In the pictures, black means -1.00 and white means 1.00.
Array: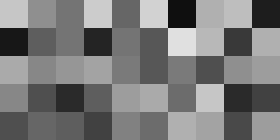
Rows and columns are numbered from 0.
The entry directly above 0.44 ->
0.38
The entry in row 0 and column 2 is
-0.09
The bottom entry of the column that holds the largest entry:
0.38
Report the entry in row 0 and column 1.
0.12
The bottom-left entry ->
-0.38
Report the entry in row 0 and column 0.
0.55
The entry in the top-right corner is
-0.77
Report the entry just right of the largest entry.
0.44
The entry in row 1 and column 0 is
-0.82
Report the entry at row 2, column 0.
0.33
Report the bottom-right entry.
0.23
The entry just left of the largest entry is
-0.32

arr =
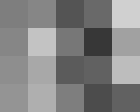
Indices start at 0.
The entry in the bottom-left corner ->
0.16
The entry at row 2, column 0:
0.11
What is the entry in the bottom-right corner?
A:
-0.24
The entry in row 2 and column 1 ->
0.32
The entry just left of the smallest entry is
-0.07
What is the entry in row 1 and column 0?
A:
0.05

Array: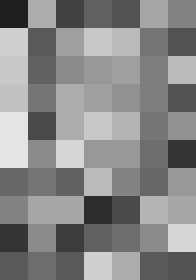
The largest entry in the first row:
0.35
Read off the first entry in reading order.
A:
-0.76
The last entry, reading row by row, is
-0.36
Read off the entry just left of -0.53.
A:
0.09
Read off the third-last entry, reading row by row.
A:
0.35
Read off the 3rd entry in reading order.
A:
-0.48
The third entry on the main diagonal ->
0.09
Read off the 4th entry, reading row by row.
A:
-0.24
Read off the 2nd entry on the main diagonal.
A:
-0.30
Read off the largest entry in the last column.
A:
0.68
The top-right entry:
0.03
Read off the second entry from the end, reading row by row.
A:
-0.30

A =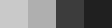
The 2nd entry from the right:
-0.53
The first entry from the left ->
0.58
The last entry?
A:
-0.75

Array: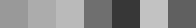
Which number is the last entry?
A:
-0.25
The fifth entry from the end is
0.46
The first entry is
0.20
